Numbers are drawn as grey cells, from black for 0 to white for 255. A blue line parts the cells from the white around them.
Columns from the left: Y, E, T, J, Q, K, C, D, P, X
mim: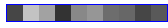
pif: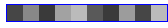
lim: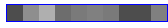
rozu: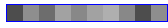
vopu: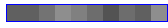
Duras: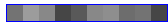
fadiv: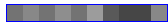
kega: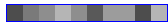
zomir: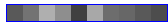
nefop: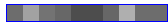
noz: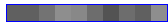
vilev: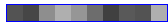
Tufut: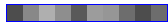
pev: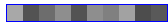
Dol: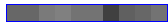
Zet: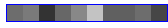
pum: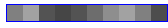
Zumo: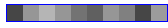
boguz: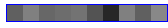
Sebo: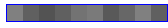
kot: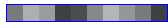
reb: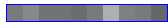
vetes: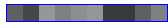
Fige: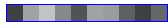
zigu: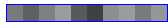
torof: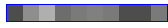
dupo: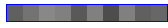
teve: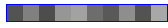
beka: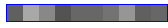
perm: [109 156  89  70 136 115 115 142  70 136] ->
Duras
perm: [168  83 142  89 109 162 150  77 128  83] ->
teve

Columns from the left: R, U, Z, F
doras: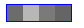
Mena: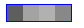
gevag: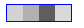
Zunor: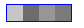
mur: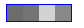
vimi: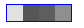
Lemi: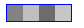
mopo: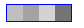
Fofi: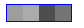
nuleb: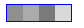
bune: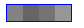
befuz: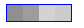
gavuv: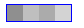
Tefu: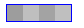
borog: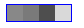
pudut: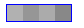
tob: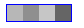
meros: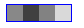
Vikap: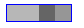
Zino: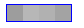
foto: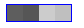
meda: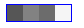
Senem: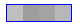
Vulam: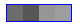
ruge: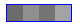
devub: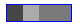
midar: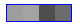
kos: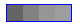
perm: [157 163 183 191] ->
Senem
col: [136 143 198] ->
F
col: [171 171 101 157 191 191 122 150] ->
U

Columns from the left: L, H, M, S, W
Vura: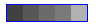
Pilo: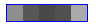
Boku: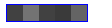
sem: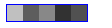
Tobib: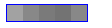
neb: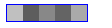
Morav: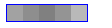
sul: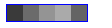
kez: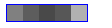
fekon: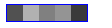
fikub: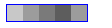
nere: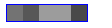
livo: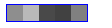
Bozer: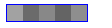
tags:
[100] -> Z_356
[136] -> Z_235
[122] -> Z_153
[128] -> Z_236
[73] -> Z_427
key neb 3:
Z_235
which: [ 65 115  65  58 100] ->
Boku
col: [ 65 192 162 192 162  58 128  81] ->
L

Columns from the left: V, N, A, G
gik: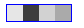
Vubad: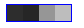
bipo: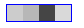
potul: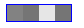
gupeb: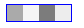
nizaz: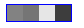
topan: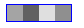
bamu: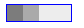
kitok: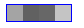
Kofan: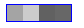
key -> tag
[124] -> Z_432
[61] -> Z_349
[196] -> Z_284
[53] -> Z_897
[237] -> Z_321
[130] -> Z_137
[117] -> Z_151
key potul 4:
Z_151
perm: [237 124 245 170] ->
gupeb
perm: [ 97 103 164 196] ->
kitok
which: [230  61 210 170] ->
gik

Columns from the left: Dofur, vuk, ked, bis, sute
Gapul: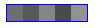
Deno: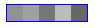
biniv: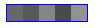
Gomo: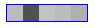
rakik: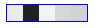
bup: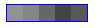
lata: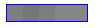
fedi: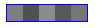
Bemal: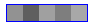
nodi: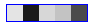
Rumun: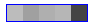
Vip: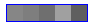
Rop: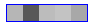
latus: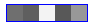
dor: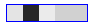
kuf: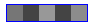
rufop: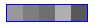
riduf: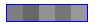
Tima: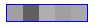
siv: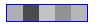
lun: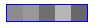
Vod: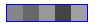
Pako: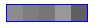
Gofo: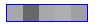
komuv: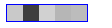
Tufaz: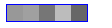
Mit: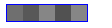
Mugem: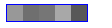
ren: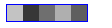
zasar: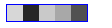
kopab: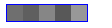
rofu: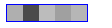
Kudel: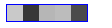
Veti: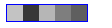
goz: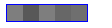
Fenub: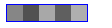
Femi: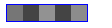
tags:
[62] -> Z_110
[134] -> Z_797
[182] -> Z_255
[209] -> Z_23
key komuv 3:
Z_23
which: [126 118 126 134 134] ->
lata
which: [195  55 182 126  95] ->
Veti
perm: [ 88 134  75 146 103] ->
biniv
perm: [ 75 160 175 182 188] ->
rofu
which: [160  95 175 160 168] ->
Tima
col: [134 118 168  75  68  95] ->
sute

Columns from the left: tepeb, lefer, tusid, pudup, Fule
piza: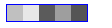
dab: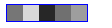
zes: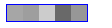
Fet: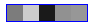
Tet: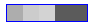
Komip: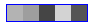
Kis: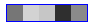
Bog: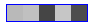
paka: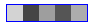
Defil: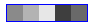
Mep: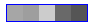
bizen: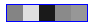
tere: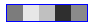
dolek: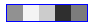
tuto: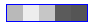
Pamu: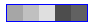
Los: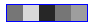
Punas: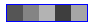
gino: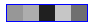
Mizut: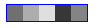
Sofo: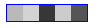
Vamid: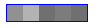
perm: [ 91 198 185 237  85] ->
tuto
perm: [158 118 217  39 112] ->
dab
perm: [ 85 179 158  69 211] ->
Komip

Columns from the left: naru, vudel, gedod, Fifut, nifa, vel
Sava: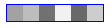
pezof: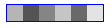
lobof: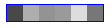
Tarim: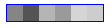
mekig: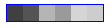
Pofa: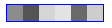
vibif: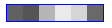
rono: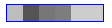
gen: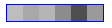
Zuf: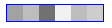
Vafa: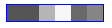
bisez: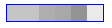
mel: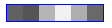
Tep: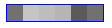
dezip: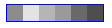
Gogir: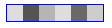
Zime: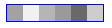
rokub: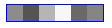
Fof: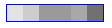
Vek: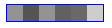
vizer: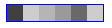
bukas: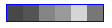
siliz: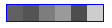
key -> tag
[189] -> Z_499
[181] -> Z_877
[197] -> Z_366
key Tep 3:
Z_499
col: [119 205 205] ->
vel
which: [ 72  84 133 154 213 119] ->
bukas

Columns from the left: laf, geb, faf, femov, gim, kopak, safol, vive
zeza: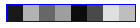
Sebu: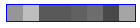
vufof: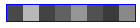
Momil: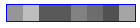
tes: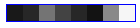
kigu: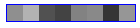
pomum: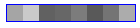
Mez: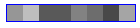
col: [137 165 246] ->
vive
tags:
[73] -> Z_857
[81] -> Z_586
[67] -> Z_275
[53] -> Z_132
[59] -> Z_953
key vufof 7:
Z_953
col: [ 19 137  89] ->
kopak
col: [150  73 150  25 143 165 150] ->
laf

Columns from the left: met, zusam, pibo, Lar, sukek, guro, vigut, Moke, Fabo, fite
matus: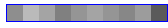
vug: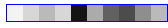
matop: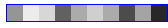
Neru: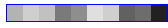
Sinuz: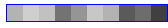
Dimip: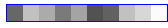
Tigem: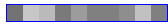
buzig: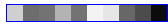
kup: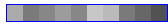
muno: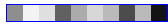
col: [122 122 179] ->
Lar
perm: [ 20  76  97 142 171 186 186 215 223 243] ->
muno
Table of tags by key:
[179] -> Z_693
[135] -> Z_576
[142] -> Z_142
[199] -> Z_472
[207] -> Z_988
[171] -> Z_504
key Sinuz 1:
Z_693
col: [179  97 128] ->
vigut
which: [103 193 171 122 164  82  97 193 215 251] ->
Dimip
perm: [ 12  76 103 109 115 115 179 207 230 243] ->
buzig

